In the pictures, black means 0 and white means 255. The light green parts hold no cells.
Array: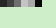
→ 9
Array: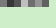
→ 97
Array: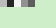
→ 93
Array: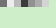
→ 212
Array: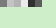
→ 92
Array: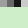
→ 202
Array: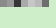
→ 110
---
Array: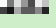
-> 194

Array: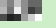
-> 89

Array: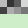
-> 215

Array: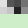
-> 114

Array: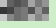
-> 97

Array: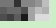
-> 176
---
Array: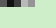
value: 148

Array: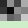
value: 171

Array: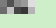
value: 222

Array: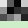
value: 202

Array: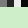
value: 7

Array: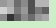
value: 181

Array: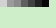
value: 7

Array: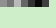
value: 63

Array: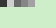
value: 162
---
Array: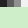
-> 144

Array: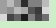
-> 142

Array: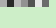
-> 187

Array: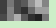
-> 74

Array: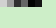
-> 48

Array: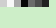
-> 168
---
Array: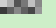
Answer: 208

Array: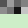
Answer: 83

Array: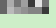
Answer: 102

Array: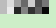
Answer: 188

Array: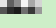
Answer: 228

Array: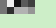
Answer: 117

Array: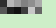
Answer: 47

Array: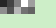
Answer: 38
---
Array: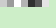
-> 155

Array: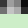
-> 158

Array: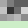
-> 124

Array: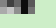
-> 64

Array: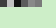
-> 194

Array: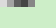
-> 163

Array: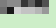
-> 138

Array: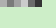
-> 122

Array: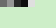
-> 150

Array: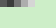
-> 59
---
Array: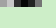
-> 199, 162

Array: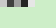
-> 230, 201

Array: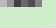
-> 186, 147

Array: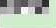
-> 245, 214

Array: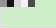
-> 244, 215

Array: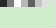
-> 252, 225

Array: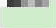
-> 246, 188

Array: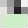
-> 241, 227

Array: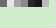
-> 230, 188
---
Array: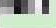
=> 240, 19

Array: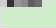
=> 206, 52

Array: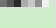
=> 241, 42

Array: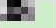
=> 217, 6

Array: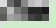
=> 218, 26

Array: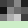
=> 201, 18

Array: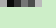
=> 187, 10

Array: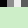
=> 238, 5
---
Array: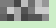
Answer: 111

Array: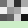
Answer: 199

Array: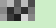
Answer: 88

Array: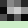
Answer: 136

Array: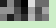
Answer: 222

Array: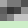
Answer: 120
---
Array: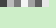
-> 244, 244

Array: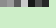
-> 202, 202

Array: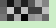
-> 190, 202

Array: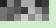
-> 62, 199

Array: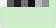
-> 112, 249

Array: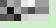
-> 122, 247

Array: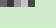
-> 154, 196

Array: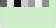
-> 201, 242

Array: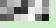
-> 54, 253

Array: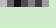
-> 75, 188
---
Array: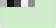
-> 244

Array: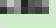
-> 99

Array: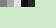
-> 10

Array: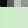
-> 191

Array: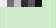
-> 89

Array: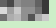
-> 98

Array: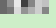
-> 205

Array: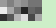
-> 116

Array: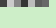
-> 92

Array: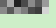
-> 89
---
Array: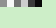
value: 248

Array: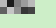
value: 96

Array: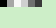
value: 166

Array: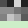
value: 102

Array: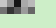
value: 114

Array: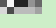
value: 75

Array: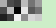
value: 60
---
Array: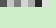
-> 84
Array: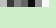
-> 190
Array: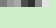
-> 124
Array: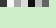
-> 57
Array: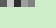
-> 91
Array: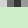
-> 210
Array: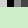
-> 209
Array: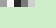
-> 161
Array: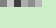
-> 130
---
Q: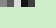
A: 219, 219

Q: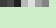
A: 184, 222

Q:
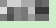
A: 120, 221

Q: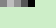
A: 147, 190

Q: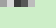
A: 60, 217

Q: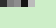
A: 142, 187

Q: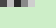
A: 42, 206

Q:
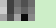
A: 123, 204

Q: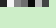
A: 110, 246
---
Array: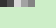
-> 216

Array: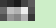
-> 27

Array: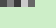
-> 58

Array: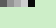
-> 176

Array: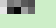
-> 135

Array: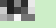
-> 133
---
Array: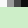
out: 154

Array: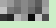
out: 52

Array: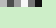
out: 118

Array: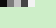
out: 124

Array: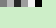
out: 126

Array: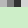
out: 184

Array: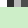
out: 185

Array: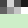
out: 82
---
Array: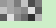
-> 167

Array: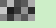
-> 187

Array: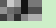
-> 202

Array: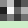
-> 194

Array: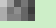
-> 156

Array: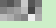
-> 86

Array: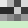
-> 177

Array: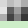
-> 188
